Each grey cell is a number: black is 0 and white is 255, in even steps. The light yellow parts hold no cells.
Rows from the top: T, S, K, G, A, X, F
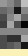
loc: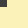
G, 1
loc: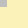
T, 4
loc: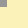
T, 1
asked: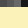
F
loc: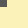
F, 2
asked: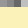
T
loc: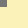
S, 2

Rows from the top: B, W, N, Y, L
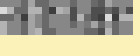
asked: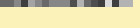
N
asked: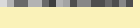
W
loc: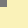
Y, 13
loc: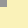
Y, 16
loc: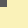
B, 15

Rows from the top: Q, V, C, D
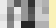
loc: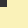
Q, 5
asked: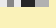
D
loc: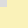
C, 1
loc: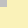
Q, 6
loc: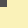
V, 5
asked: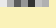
Q

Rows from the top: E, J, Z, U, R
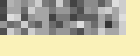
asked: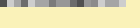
R
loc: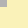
E, 2
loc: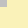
J, 15

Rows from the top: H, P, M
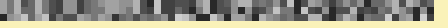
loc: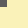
H, 33
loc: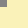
M, 40
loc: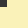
M, 17

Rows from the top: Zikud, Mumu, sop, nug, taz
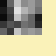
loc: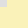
Mumu, 3
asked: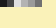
Mumu
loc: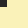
nug, 6
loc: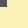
nug, 2

